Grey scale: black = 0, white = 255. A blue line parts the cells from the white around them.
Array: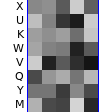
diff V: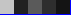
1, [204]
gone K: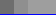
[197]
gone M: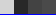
[177]

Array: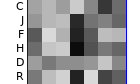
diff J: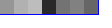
2, [183]
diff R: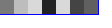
3, [209]
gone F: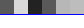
[177]
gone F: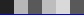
[177]
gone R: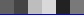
[209]
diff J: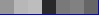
5, [115]

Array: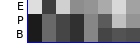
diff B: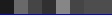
7, [83]
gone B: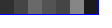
[77]
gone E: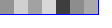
[222]

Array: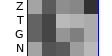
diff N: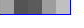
5, [185]
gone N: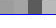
[84]
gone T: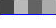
[178]

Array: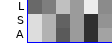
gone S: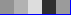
[98]
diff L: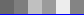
6, [139]

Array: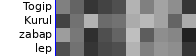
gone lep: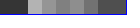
[73]
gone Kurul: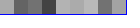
[107]
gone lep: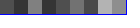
[149]

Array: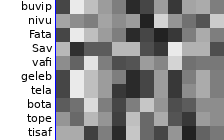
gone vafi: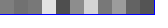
[134]
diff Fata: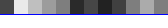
9, [56]
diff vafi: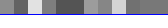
5, [78]
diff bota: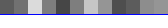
12, [141]
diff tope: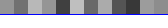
2, [105]
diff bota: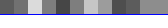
8, [149]
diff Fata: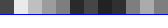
9, [56]

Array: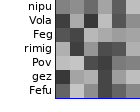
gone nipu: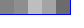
[93]
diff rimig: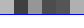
1, [176]
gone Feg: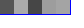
[184]
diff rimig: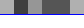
4, [77]
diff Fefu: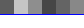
1, [100]
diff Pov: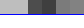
2, [197]

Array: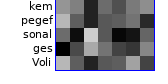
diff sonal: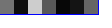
1, [108]
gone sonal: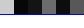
[101]
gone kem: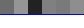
[80]
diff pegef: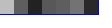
1, [183]
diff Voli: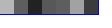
7, [67]
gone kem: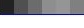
[122]

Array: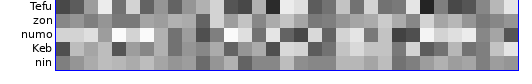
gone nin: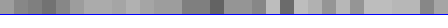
[142]
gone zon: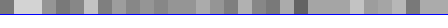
[203]
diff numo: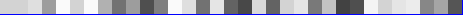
29, [223]
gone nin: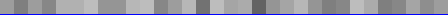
[107]

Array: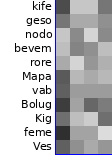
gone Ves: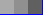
[150]
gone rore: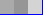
[176]
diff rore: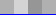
1, [170]
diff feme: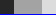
1, [47]
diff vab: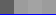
3, [156]

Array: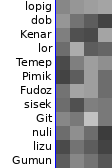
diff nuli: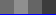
3, [109]
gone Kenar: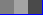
[80]

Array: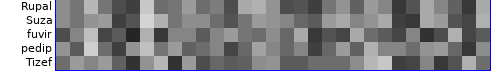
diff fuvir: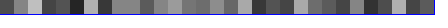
5, [91]
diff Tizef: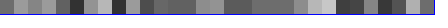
13, [91]
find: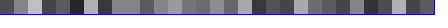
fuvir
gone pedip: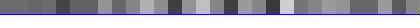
[162]
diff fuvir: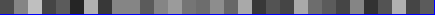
28, [77]
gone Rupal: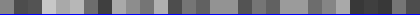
[125]

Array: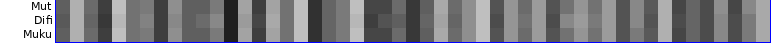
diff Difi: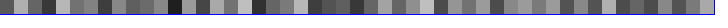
49, [76]
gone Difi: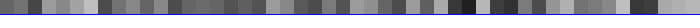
[130]
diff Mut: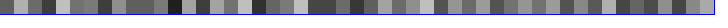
28, [169]
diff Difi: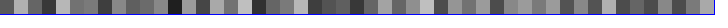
7, [130]

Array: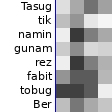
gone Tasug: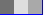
[161]
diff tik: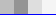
3, [230]
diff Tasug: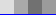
4, [161]
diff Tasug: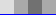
4, [161]
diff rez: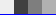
2, [57]

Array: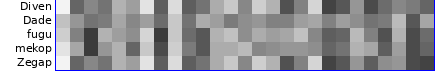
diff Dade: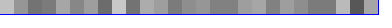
23, [115]
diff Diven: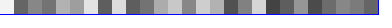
21, [87]
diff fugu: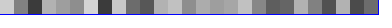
22, [186]

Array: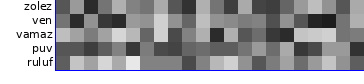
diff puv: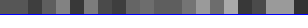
9, [68]
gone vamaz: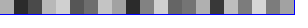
[202]
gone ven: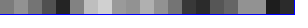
[138]
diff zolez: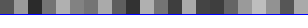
9, [86]
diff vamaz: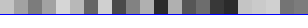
1, [190]
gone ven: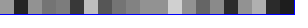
[80]

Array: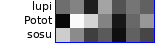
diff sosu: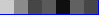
3, [63]
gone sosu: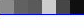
[63]
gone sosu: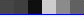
[90]

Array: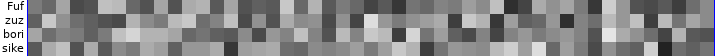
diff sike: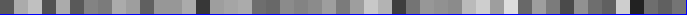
7, [139]
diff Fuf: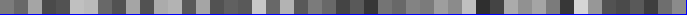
42, [206]
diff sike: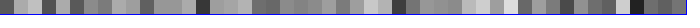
18, [171]
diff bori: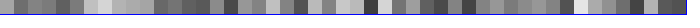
10, [179]

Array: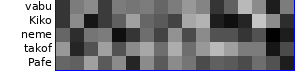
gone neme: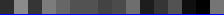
[146]
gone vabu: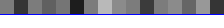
[132]

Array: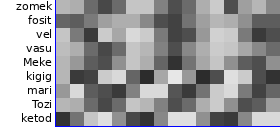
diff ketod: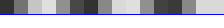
9, [223]
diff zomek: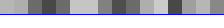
13, [78]
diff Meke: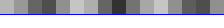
3, [93]
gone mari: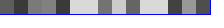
[85]
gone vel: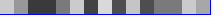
[209]
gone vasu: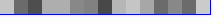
[189]
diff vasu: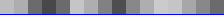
7, [182]

